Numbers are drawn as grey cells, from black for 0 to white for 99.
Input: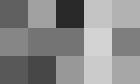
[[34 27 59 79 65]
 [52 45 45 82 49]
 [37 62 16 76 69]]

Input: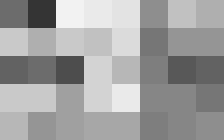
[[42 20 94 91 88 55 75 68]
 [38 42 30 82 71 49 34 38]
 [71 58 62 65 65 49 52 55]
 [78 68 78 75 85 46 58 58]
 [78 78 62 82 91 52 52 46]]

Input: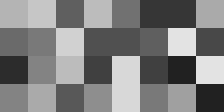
[[41 47 81 31 31 37 88 28]
 [17 51 73 25 84 25 13 88]
 [51 66 34 55 84 47 62 13]
 [70 77 37 73 44 21 21 66]]

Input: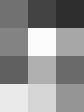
[[44 26 18]
 [37 68 41]
 [91 83 58]
 [51 98 65]]

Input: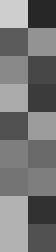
[[80 15]
 [69 19]
 [66 23]
 [53 27]
 [69 31]
 [49 41]
 [45 49]
 [35 57]
 [31 60]]

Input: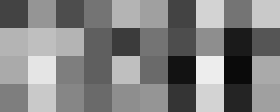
[[26 58 30 45 70 62 26 82 45 78]
 [70 74 70 37 23 45 30 55 10 33]
 [49 78 52 41 55 58 20 82 14 62]
 [66 89 49 37 74 41  7 92  4 66]]

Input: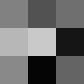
[[53  2 39]
 [50 32 43]
 [71 78  8]]

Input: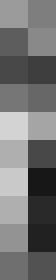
[[78  9]
 [57 13]
 [68 16]
 [28 24]
 [68 28]
 [43 32]
 [46 40]
 [60 49]
 [36 53]
 [82 64]]

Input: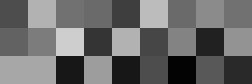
[[38 48 80 20 69 27 51 13 57]
 [65 65  9 61  9 30  1 34 16]
 [30 69 44 41 24 73 41 54 44]]
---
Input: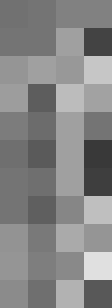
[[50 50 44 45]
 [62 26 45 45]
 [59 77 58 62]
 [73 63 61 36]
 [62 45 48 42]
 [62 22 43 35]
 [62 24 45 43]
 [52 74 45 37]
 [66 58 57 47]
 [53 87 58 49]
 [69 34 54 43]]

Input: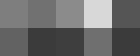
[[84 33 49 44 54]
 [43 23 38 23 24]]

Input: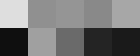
[[53 65 86 56 58]
 [14 10  6 62 41]]

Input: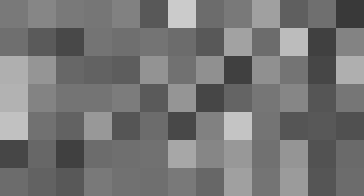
[[43 22 47 52 47 46 50 34 79 42 47 62 37]
 [25 51 43 35 28 45 43 45 42 34 63 42 73]
 [27 68 68 58 40 38 36 57 44 56 25 56 45]
 [33 46 69 51 45 45 48 35 58 27 39 46 52]
 [34 31 75 44 38 59 33 42 28 50 76 45 33]
 [32 41 27 40 25 42 43 44 65 52 59 44 58]
 [33 42 42 38 34 47 44 43 47 40 62 45 60]]

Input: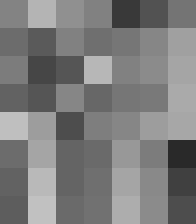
[[32 45 51 70 56 50 22]
 [52 62 42 35 50 43 46]
 [54 64 48 27 33 71 50]
 [47 66 38 33 52 40 46]
 [61 65 74 61 30 49 52]
 [48 16 42 64 39 41 59]
 [53 25 38 72 39 43 64]
 [54 30 36 75 41 44 67]]

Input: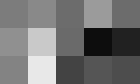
[[60 42 48 53 42]
 [ 5 13 56 78 41]
 [33 30 51 90 26]]

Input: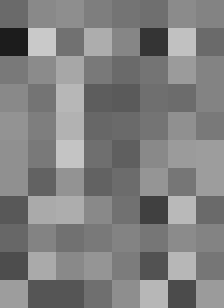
[[54 51 41 53 55 49 45 43]
 [75 41 11 78 44 67 52 20]
 [60 51 47 54 65 47 41 45]
 [42 51 53 45 71 36 35 43]
 [56 47 57 49 69 40 41 45]
 [60 61 56 47 76 43 37 53]
 [46 61 56 38 57 38 42 58]
 [72 41 34 66 67 53 44 25]
 [54 51 40 51 44 47 51 46]
 [71 46 30 66 53 58 48 32]
 [29 60 61 33 33 43 55 71]]
